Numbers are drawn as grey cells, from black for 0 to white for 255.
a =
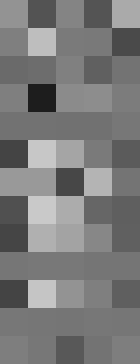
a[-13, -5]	147
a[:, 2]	[132, 122, 128, 139, 113, 165, 71, 172, 163, 120, 147, 117, 88]
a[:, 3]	[84, 121, 96, 141, 113, 122, 180, 102, 135, 117, 127, 119, 115]
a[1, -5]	127
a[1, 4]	74
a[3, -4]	29
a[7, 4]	95
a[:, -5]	[147, 127, 106, 127, 114, 68, 153, 80, 69, 118, 68, 119, 126]
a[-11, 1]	109
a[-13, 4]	170
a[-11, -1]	115
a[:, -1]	[170, 74, 115, 124, 119, 91, 116, 95, 96, 117, 95, 118, 126]
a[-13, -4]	83

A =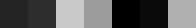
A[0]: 36
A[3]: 156
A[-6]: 45
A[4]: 0

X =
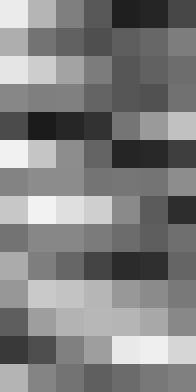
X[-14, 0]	235
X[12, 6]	214
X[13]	[180, 132, 115, 95, 107, 120, 128]
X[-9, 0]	241
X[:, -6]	[181, 115, 205, 127, 27, 197, 140, 242, 135, 126, 201, 158, 78, 132]
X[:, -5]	[127, 97, 163, 128, 38, 141, 140, 223, 135, 102, 195, 179, 128, 115]
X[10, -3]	152
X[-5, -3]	43
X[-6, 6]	111
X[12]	[57, 78, 128, 158, 233, 239, 214]
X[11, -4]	183
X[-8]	[131, 140, 140, 116, 118, 116, 141]
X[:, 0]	[235, 174, 229, 135, 75, 241, 131, 199, 115, 171, 151, 94, 57, 180]
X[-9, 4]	37
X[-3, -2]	168
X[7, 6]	45
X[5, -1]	62
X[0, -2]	37
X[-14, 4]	31
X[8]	[115, 135, 135, 123, 108, 94, 111]
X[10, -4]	182
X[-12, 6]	109
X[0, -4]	88
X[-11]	[135, 127, 128, 100, 86, 81, 113]

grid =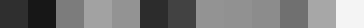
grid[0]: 47
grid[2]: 124
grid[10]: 112
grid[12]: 244

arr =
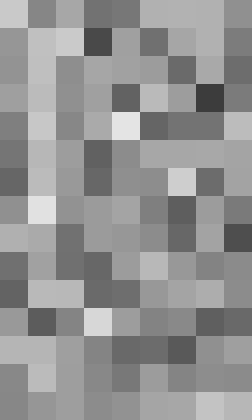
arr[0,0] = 201
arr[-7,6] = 103
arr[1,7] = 177
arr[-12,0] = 159
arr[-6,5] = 184
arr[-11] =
[127, 199, 135, 170, 228, 101, 115, 115, 188]
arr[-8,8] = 122
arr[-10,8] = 164
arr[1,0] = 150
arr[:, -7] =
[167, 202, 142, 144, 135, 157, 153, 146, 113, 112, 184, 132, 159, 158, 158]
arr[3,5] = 186
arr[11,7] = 95
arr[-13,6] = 106
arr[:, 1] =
[134, 192, 191, 187, 199, 183, 187, 225, 170, 161, 185, 92, 181, 187, 150]
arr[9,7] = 131
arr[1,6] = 166
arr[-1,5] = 165
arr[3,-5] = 98
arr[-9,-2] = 108
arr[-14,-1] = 124
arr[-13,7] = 169
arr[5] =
[117, 183, 157, 97, 140, 167, 167, 168, 164]
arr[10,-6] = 106
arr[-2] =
[136, 187, 158, 136, 120, 156, 132, 141, 139]
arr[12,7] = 144
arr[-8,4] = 164
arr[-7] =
[176, 170, 113, 155, 151, 140, 103, 163, 78]
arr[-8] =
[144, 225, 146, 155, 164, 127, 94, 156, 122]

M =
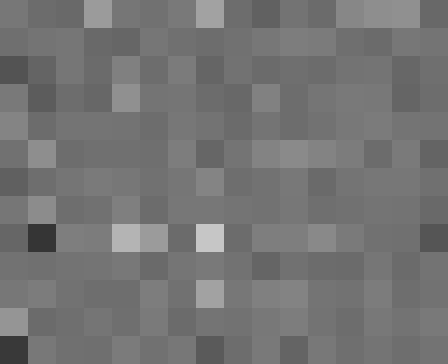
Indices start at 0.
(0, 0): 119
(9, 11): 108
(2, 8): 114
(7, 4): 127
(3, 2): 109
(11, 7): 116
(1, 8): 113
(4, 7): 115
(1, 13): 107
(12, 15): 115
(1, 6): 112
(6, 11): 106
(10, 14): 110
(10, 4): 110
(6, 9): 114
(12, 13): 116
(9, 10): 113
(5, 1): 142
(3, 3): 103
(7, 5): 108
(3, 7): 108
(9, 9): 101
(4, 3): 116
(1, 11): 123
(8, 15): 85
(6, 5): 113
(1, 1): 116
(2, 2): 118
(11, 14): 115
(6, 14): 119
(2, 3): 107
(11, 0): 149
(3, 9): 129
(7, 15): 105
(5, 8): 116
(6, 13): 119
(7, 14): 115

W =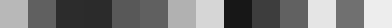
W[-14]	184
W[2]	44
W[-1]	237
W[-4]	97
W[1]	96

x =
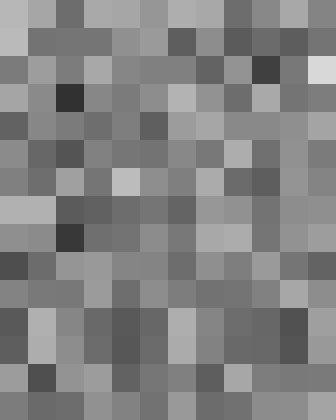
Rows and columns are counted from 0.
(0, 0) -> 183
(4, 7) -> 166
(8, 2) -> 56
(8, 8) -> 172
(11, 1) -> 176
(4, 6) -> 156
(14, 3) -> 145
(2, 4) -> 134
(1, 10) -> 93
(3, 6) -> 179
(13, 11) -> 122
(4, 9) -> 137
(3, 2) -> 49
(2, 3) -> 168
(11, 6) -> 174
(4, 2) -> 123
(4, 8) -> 137
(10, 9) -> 129
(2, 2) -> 124
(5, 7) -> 120
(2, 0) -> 123
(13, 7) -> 94
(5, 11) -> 123
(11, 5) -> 103
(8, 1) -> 139
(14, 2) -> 109
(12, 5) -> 107
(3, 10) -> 116
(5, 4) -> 118
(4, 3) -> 110
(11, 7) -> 133
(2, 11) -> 216
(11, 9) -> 103
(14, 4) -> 130

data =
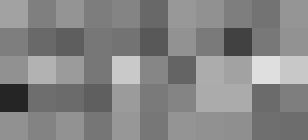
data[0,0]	162
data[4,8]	143
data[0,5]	104
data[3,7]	171
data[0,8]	126
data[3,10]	126
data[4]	[145, 131, 146, 118, 151, 119, 148, 145, 143, 111, 109]
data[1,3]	119
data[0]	[162, 127, 148, 125, 132, 104, 152, 145, 126, 115, 149]
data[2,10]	200
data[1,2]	94
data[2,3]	119
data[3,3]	95
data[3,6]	132
